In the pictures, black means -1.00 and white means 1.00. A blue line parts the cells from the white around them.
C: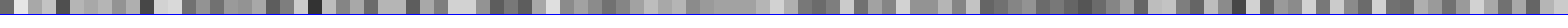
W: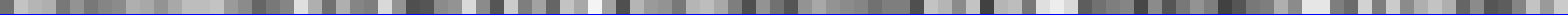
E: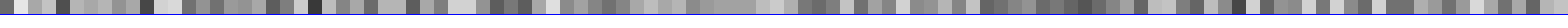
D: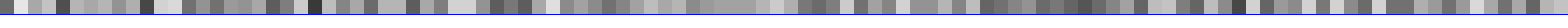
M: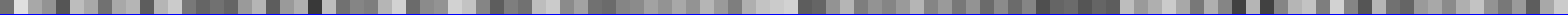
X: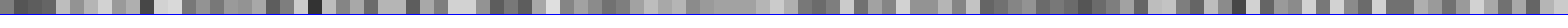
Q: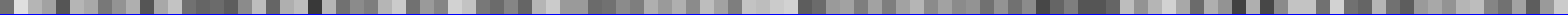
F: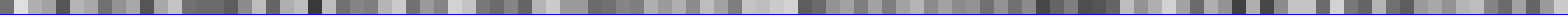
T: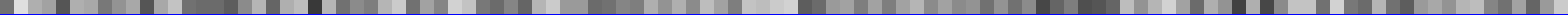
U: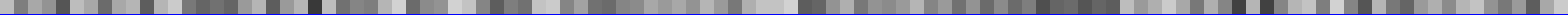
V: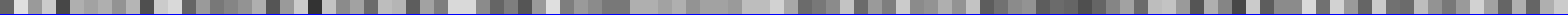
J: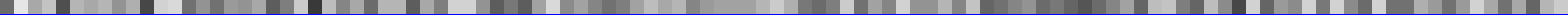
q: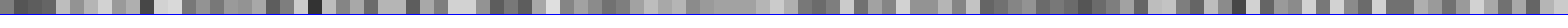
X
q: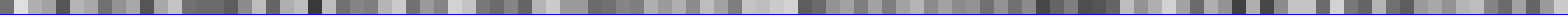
F
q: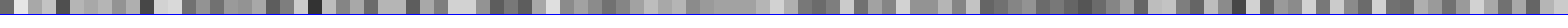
C
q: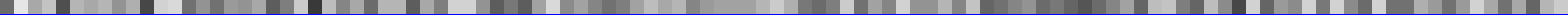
J
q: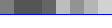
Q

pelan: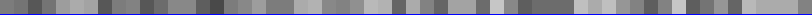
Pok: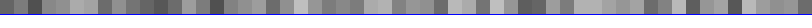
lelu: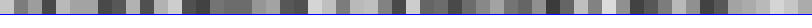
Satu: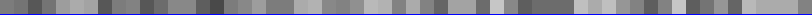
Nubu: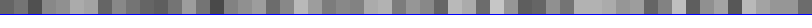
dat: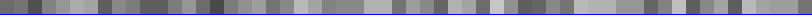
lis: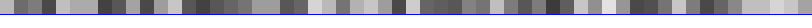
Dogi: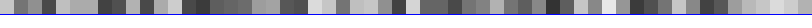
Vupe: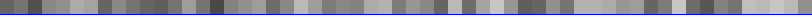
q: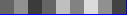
lelu
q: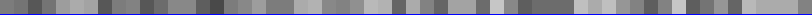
pelan

